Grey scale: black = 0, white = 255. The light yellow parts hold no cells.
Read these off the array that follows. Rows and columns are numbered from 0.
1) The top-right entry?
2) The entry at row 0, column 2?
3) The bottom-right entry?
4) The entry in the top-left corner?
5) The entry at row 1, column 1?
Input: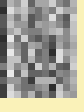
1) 179
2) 153
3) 153
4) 74
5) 220

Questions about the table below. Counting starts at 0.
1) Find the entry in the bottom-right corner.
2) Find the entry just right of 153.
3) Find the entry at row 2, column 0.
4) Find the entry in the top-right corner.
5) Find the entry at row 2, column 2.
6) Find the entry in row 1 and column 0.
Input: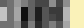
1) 165
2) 125
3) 195
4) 141
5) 165
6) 195

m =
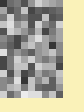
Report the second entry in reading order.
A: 108
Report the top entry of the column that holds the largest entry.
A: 83
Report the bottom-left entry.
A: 208
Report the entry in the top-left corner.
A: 54
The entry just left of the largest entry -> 149
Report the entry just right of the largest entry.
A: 222
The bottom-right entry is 95
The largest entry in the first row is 208
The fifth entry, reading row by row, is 149
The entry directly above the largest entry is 122
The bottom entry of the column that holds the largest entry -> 236
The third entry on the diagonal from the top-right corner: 195
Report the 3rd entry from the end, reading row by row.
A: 137
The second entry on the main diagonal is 83
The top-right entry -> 149
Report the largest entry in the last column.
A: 208
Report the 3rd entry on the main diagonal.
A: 108
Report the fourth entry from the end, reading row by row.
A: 222
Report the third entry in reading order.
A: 122
